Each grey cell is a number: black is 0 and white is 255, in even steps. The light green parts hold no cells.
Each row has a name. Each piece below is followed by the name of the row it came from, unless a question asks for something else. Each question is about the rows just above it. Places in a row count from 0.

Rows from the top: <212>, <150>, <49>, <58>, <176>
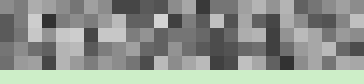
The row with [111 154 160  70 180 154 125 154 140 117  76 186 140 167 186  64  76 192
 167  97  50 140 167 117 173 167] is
<176>
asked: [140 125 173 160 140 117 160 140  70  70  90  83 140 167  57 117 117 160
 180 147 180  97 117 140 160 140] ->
<212>
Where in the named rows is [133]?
<150>, 24
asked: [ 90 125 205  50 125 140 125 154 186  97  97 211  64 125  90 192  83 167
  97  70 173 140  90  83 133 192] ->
<150>

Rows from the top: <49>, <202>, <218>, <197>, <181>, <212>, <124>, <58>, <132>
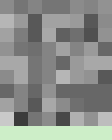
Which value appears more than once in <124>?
[103]
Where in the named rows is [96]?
<218>, 4
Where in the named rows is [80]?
<218>, 6
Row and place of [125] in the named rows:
<218>, 1
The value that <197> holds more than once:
[132]
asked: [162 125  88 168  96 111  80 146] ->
<218>
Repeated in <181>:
[168]

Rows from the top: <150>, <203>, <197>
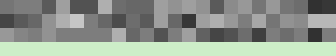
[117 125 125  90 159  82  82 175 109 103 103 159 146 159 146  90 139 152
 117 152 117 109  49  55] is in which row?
<150>
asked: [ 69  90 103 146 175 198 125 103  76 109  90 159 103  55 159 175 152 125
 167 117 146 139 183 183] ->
<203>
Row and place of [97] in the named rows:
<197>, 14
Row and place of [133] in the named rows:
<197>, 1
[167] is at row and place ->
<203>, 18

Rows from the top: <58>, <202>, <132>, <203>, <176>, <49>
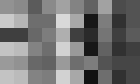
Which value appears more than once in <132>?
[63]
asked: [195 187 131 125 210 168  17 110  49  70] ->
<49>
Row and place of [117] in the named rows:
<132>, 7
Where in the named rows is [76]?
<58>, 8
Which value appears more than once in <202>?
[110]
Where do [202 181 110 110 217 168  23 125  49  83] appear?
<202>
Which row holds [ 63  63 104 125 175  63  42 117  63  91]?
<132>

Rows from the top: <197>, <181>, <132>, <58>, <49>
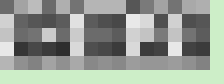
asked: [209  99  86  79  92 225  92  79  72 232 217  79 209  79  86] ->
<181>
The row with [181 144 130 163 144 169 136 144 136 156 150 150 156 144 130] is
<49>
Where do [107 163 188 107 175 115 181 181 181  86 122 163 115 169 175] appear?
<197>
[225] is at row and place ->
<181>, 5
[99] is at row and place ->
<181>, 1

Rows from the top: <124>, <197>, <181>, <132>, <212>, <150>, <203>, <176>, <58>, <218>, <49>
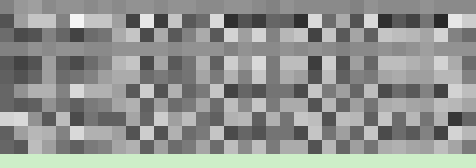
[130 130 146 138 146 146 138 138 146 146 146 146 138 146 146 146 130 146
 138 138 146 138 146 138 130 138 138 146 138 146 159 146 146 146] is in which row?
<132>
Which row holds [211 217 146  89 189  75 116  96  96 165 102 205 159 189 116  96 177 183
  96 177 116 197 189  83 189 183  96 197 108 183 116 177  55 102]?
<58>
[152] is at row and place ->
<124>, 1

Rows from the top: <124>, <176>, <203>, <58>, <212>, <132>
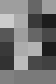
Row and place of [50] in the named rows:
<212>, 0
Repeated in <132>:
[122]
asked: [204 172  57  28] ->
<176>
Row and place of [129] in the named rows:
<132>, 0
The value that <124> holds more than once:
[158]
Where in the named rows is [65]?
<212>, 3
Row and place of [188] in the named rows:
<212>, 1

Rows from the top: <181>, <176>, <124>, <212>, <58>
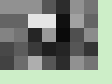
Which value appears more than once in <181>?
[145]
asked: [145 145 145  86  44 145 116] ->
<181>
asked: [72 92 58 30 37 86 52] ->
<212>
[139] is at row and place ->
<124>, 6

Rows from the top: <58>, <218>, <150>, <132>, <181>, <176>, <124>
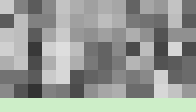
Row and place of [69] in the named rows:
<132>, 11
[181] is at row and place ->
<181>, 9
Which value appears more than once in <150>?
[144]

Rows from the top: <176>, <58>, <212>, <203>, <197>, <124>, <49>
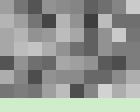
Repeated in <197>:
[146]
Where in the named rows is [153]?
<212>, 3

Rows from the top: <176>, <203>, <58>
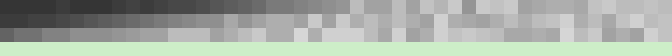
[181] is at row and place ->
<176>, 31
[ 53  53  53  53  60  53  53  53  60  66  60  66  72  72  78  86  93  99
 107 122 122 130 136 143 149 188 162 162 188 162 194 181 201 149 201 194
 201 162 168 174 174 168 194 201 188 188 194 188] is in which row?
<176>
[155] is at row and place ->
<58>, 9
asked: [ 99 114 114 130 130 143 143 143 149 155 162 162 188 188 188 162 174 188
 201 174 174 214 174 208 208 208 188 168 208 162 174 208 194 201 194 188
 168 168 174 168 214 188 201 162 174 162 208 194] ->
<58>

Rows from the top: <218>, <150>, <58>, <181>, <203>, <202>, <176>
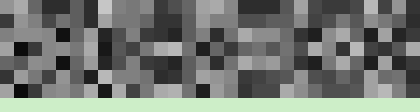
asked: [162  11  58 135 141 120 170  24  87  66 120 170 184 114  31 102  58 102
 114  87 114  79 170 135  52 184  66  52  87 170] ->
<181>
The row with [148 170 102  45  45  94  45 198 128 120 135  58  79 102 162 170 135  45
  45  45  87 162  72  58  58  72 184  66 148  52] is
<218>
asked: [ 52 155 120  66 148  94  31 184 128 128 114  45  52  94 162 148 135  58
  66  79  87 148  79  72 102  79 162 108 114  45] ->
<202>
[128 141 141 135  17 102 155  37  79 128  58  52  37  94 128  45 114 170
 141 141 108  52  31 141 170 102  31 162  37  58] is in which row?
<58>
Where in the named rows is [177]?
<176>, 12

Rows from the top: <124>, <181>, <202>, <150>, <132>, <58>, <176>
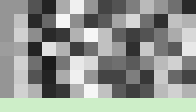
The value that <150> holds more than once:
[157]
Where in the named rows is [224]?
<150>, 3
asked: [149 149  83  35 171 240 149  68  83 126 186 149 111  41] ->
<124>
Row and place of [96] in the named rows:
<202>, 8
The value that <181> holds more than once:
[193]

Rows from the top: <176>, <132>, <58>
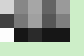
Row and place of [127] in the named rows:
<132>, 4
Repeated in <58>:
[22]

